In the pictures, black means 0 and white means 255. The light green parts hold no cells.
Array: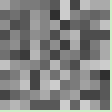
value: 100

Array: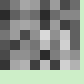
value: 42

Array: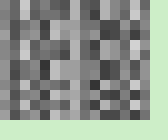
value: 126

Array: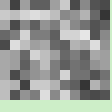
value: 202

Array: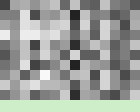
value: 126

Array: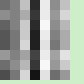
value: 141

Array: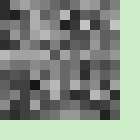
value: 45
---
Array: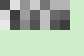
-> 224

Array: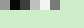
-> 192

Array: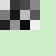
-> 220

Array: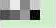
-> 201

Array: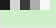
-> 213

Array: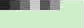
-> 148

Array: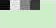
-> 134

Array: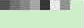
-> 167

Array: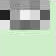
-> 228
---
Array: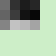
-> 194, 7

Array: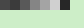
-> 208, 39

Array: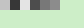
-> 228, 55

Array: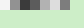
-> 244, 59

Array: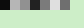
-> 223, 12

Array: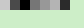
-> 201, 0

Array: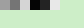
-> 232, 5

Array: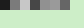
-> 199, 28
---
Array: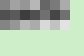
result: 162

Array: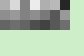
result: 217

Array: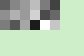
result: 134

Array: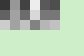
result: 151

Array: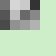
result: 214

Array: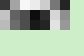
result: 164

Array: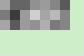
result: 101

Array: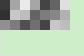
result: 166

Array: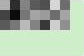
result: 45
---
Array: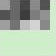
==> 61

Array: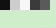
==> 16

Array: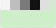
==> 18

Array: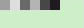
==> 28

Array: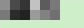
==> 34

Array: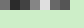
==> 43
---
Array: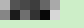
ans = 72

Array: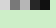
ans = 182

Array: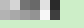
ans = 116

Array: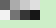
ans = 202

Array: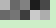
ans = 129

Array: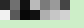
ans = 17
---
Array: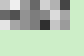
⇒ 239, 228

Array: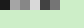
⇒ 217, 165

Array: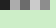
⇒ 203, 172

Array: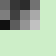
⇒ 193, 169

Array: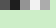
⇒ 242, 172

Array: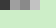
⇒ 194, 159

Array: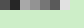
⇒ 225, 168

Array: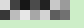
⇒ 231, 220
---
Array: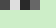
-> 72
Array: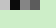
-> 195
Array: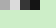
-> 172
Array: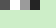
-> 82
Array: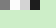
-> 124
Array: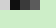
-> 209
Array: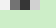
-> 242
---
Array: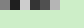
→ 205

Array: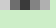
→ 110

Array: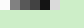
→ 88

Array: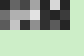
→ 143

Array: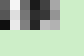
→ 128

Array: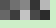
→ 61

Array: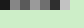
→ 154

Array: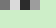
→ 117

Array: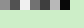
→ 114

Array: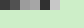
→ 156
